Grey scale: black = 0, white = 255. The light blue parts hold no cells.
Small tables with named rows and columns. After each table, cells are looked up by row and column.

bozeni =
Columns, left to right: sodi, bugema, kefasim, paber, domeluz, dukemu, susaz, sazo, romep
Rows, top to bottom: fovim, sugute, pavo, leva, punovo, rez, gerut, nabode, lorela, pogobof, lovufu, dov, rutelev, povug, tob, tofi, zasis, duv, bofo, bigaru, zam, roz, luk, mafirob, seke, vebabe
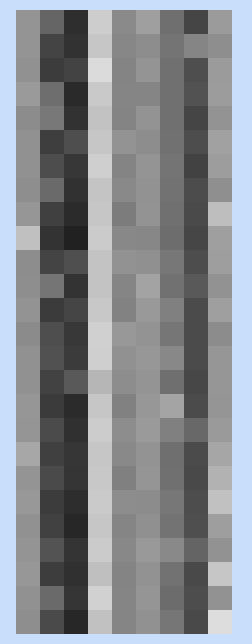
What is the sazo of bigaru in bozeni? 73
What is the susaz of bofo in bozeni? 111
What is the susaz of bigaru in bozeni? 112
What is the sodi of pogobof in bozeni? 192
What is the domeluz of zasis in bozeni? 129
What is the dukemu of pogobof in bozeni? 135
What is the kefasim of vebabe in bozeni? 39
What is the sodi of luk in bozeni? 148
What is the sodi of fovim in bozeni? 148
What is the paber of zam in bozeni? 202
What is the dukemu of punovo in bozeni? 147
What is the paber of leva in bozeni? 201
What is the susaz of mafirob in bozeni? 114
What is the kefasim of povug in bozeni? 56
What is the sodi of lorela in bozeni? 150
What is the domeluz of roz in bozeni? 133
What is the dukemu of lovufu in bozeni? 144
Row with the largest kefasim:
tofi

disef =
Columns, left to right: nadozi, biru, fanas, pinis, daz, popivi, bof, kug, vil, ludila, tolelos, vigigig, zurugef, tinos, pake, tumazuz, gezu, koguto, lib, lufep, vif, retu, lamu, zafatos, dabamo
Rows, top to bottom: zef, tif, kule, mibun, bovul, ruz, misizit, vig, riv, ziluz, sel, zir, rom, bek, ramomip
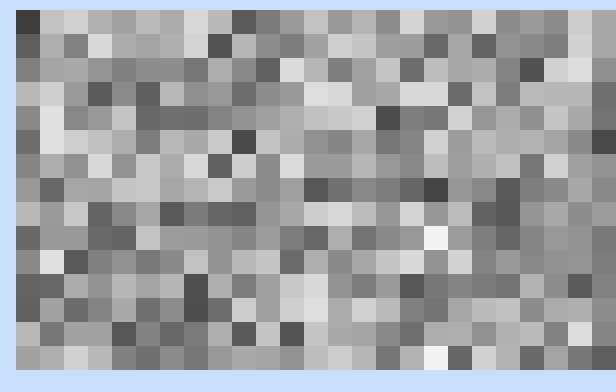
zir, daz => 182
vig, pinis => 164
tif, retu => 136
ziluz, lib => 156
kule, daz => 128
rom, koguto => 115
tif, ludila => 182
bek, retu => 186
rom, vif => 192
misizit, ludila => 205
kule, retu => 82
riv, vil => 101
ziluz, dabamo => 121
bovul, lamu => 196
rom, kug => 78
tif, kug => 212
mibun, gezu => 217
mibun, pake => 160

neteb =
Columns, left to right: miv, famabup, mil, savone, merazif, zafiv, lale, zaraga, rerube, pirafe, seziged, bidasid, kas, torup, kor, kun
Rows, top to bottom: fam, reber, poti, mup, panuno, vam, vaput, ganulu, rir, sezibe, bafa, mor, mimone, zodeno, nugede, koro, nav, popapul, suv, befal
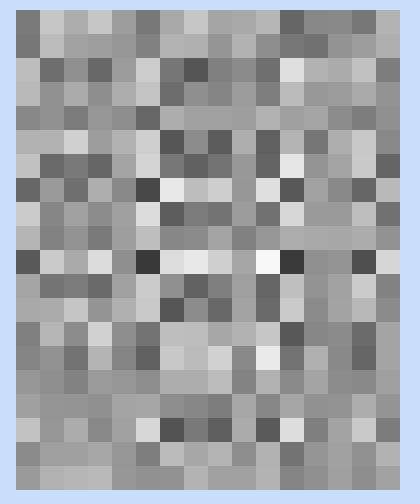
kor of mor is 203
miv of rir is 203
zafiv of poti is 204
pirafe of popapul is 171
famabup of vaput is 105
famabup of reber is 188
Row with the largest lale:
ganulu

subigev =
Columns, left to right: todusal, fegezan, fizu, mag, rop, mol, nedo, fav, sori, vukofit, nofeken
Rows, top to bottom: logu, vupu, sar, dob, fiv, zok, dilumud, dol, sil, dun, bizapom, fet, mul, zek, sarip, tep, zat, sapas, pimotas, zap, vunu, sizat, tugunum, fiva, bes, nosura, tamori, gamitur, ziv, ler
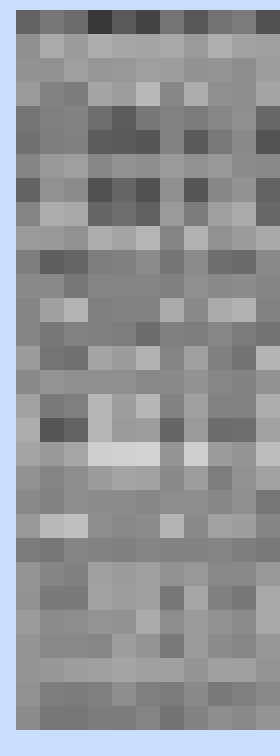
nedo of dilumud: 154
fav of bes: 166
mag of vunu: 139
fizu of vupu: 156
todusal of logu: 98
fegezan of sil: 173
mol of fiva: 159
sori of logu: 114

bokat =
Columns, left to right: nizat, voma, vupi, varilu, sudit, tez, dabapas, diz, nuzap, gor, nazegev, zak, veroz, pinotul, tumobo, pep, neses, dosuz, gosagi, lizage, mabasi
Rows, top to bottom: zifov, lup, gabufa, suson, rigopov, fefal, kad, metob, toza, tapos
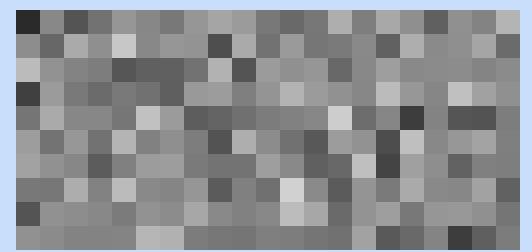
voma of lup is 103
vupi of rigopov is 135
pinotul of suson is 145
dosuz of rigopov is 131
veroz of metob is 138
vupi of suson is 121
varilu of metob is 130
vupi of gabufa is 131
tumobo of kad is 191
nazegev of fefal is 140
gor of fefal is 174
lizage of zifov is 131
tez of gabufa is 96
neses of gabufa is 137
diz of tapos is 124

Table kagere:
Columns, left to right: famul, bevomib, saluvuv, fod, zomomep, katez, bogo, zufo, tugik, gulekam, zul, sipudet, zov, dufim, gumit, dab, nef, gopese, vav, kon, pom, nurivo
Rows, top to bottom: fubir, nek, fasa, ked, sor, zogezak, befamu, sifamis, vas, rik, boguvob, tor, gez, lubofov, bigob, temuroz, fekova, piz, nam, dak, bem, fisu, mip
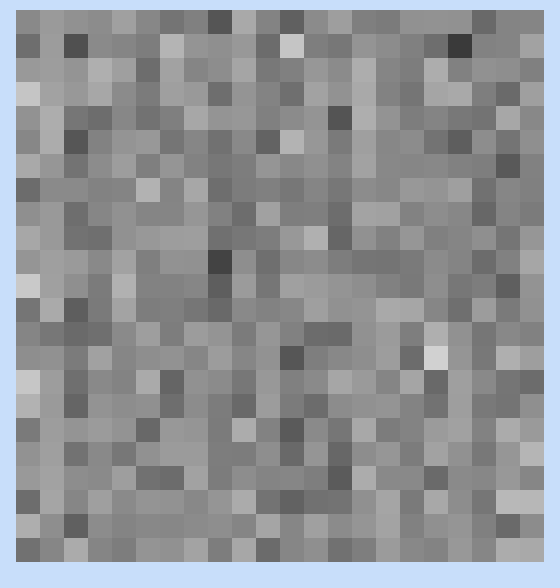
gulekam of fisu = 133
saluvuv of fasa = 148
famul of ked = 197
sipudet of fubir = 96
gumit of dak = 172
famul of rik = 167
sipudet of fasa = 128
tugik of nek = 143
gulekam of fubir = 169
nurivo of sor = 136
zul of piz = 130
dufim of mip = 113
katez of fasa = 109
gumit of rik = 145
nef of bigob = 108
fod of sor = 109
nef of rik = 150
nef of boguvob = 122
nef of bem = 122
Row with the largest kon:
gez

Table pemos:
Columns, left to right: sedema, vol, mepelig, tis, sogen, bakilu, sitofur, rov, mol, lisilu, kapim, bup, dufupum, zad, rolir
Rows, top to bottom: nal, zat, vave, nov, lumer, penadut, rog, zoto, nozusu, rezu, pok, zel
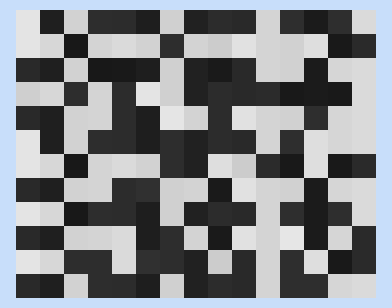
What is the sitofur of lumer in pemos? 229
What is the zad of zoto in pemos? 214
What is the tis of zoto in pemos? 212
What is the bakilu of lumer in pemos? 30
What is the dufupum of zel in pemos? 46
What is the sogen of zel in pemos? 44
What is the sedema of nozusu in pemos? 228
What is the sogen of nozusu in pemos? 44
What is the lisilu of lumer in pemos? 225
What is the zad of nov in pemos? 25
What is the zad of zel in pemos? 214
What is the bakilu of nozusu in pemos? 30
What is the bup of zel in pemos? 46
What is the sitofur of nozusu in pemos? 208
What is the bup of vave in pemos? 209
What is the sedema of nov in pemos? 207
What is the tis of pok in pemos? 45
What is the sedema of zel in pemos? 41
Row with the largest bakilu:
nov

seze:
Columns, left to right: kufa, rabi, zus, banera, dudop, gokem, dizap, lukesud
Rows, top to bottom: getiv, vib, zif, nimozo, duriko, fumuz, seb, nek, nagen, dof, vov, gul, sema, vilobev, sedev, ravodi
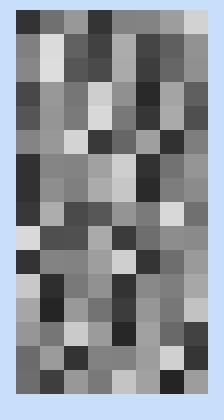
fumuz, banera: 57
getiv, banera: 52
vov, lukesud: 154
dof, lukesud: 138
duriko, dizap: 170
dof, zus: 80
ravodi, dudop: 196
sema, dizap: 119
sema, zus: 153
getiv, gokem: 131
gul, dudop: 51
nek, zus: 127
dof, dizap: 141
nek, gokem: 42
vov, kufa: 51

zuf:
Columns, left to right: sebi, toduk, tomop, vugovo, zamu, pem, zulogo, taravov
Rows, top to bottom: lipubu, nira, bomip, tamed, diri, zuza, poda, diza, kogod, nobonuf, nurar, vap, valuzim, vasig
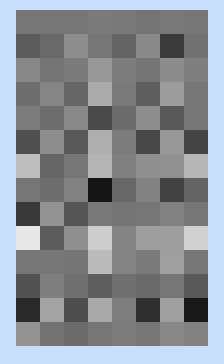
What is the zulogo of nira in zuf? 59
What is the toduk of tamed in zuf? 133
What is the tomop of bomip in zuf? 123
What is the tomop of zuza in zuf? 88
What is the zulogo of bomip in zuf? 140
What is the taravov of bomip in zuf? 127
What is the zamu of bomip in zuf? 125
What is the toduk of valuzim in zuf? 163
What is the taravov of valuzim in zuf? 24
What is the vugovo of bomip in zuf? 152
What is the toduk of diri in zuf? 109
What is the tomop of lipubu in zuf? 118
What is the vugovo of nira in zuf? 118

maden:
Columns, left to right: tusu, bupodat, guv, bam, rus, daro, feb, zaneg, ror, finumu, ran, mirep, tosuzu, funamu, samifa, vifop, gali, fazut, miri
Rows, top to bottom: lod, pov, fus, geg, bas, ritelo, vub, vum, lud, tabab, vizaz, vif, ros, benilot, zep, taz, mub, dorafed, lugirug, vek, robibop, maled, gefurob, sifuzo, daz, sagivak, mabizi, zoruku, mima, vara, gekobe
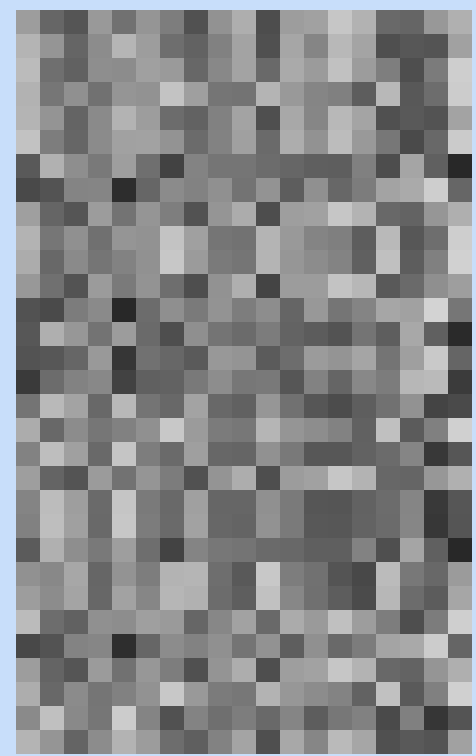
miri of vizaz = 209
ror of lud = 149
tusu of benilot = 87
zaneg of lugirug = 159
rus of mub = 184
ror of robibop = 102
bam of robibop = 106
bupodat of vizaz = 104
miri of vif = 158
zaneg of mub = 163
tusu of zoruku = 157
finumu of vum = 115

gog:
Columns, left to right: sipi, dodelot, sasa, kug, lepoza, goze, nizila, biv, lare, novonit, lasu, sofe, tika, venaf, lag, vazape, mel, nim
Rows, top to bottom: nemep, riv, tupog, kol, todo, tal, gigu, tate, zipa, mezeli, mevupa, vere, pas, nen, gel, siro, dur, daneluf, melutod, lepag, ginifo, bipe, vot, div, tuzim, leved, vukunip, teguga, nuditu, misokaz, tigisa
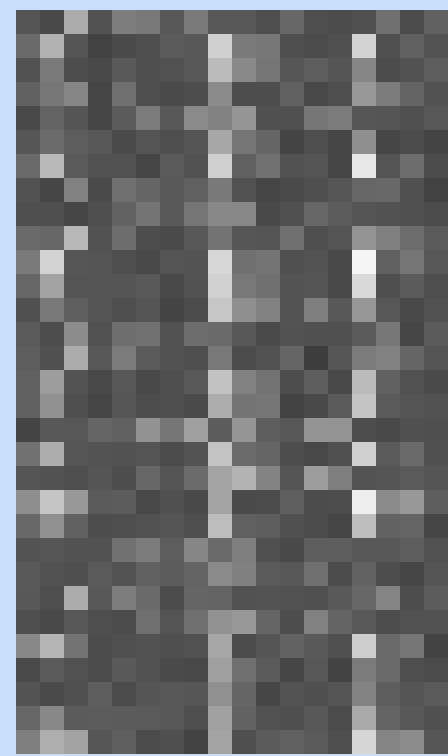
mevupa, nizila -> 84
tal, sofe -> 68
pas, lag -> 150
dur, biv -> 74
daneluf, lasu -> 94
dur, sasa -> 79
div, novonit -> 128
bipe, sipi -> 104
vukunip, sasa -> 115
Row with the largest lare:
mevupa

